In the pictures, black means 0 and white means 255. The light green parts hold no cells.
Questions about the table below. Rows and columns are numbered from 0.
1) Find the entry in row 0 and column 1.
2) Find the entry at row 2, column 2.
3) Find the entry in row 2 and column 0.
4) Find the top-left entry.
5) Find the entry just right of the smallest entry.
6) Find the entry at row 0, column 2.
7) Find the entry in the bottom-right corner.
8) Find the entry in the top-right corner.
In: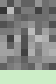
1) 81
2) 110
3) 122
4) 134
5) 188
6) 134
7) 81
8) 122

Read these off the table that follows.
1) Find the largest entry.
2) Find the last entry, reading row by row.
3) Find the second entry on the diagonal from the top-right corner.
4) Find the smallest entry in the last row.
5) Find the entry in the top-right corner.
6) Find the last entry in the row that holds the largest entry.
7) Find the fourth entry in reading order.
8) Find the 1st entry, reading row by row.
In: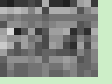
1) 217
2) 100
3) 131
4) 85
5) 57
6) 173
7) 57
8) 45

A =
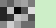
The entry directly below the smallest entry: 193
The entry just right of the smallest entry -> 81
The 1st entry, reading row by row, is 123
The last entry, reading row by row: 109
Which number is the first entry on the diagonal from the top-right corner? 123
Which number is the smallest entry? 5

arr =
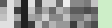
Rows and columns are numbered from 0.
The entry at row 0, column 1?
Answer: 224
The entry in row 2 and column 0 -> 194
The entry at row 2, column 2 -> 164
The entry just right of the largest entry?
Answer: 136
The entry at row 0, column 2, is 180
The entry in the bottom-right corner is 76
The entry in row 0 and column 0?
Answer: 92
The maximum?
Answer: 238
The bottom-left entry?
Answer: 224
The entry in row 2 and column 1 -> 224
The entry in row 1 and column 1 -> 224
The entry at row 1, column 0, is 180
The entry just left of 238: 107

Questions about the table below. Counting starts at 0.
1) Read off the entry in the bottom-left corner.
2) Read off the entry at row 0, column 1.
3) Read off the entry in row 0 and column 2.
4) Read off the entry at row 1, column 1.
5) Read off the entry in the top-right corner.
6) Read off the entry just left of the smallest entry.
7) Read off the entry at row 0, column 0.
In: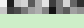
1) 198
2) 31
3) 198
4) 61
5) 47
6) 130
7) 242

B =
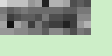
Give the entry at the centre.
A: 120
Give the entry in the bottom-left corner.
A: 151
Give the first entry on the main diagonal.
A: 219
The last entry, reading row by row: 107
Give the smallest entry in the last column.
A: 78
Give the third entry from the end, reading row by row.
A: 78
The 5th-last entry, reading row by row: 136
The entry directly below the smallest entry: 151
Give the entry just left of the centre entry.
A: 78
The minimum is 19
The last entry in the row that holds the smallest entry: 178
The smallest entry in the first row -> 34
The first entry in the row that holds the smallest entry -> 164
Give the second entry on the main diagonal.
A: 93
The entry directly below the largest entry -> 120
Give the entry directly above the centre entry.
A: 107

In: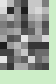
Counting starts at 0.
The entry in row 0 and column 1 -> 184
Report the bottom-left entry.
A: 108
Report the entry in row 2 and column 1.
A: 184
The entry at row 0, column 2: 108
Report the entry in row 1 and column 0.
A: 215
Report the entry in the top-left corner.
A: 229
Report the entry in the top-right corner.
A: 124
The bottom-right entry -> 67
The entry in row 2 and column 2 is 140
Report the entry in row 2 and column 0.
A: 153

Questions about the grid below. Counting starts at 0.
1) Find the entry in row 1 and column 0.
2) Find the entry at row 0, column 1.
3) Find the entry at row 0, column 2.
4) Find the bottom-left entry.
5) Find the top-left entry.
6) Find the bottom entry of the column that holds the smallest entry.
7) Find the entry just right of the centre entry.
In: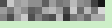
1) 156
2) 201
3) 156
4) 131
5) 79
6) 169
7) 156

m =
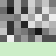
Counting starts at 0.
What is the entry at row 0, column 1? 63
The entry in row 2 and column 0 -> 136
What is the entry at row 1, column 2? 180
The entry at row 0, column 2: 180
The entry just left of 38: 151
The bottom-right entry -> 78
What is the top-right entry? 120
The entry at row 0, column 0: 151
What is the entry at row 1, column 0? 106
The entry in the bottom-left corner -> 93

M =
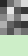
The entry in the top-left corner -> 39
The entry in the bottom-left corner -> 136
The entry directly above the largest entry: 111
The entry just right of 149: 111
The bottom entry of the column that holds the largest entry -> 83
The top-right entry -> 217

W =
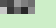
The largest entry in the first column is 199
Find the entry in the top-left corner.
82
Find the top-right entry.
111

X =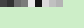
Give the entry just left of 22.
234
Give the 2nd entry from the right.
192
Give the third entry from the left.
109

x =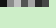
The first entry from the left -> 18
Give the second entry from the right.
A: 42
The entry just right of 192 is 83

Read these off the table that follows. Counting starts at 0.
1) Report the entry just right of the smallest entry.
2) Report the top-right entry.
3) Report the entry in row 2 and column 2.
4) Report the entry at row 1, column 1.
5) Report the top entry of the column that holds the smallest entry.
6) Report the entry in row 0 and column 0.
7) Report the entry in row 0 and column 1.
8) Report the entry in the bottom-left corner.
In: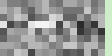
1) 99
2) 143
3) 198
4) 155
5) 143
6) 167
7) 127
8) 143

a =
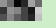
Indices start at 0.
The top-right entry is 106
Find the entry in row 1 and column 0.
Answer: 53
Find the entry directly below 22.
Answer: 38
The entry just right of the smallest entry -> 38
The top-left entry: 147

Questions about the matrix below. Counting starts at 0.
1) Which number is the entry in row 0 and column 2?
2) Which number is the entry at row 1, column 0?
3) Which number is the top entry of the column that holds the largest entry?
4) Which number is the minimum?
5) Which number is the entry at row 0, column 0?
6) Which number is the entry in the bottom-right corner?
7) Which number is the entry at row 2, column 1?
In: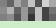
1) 167
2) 140
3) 210
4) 53
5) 128
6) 99
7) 140
